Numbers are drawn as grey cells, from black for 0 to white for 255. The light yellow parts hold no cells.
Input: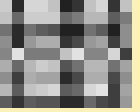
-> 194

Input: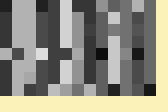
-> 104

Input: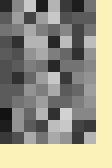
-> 115

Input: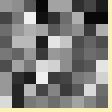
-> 28

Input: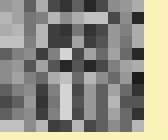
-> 172

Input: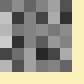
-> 81

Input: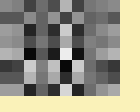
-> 138

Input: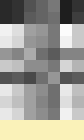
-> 50

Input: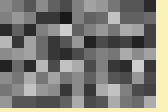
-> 43
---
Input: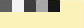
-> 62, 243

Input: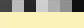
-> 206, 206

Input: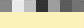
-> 50, 234

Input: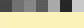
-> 91, 201

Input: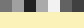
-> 170, 242

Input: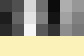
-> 129, 246
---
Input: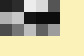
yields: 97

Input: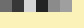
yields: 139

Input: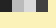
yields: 218

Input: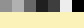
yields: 237

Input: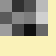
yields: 15

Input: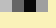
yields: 9

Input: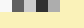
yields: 49

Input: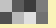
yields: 223

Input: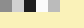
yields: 251
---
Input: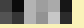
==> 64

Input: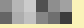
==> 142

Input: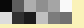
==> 8

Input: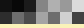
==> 17

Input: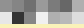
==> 145

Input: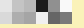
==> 229

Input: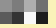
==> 145
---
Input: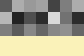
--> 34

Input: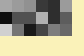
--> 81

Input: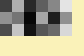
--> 117

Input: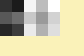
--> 109

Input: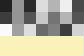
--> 149

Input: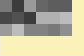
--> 81

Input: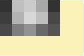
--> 179

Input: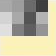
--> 169
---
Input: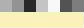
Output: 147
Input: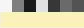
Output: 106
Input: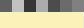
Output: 107
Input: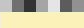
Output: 145
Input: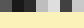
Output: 86
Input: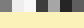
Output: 124
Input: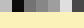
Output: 135
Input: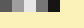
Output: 118
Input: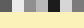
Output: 144
